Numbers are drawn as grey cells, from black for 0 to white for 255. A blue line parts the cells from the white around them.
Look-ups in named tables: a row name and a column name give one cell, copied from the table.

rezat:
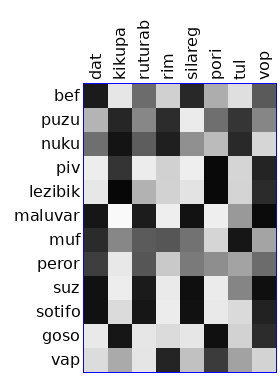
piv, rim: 209
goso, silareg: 230
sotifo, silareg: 17
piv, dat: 237
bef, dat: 27
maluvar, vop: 11
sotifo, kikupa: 219
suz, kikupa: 237
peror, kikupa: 232
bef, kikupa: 230
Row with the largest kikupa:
maluvar

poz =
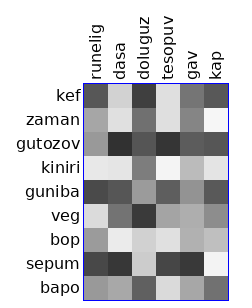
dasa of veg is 115
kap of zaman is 246
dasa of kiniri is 229
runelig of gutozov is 153
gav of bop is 177
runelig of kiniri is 232
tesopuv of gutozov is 53
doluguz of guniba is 155
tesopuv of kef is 223
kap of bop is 191
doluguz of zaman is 112
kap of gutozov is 86
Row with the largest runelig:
kiniri

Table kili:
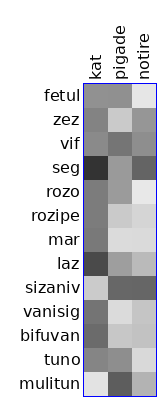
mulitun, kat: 227
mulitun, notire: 179
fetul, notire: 230
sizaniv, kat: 203
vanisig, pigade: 219
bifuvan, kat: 107
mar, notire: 218
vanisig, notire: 197
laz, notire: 186
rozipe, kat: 124
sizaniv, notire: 102
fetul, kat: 145

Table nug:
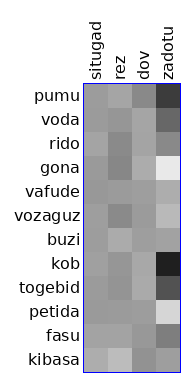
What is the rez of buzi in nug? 171
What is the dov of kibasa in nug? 146
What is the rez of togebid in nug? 148
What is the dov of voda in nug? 165
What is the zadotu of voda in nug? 103
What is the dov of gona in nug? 172
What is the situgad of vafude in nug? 152
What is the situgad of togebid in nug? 155
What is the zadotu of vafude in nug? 173
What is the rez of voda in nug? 150
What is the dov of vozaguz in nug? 155
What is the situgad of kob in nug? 160
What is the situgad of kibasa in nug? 173
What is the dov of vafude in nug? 158
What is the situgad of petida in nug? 154
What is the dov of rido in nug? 164
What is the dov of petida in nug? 157
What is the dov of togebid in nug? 170
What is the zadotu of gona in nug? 233

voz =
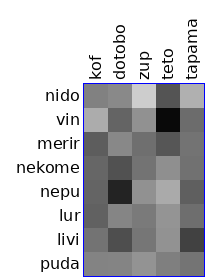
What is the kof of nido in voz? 129
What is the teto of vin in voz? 9
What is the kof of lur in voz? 97
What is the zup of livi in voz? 118
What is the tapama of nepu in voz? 95
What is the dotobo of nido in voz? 137
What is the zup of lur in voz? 122
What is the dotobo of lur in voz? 133
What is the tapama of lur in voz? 110
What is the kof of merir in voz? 93
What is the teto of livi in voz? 146
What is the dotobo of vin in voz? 100
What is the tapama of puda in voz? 116
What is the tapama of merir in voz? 115
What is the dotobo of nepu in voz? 35
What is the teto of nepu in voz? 170
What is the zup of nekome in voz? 115
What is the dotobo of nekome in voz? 81
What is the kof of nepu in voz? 100
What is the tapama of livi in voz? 65

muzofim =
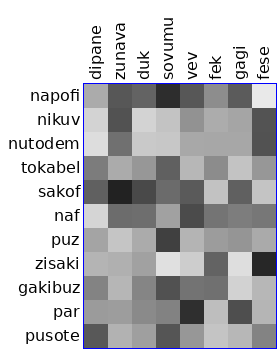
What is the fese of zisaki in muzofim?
39
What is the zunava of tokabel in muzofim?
171
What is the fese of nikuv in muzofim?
83
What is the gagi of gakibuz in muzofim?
210
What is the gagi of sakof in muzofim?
96
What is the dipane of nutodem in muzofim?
221
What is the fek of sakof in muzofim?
194
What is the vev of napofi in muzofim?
87
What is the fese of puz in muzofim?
170
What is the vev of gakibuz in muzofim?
115
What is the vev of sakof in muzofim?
90
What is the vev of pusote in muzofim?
151
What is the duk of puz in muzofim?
171
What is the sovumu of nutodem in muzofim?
199
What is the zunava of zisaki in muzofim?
176
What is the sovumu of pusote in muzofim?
85
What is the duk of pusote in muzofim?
159

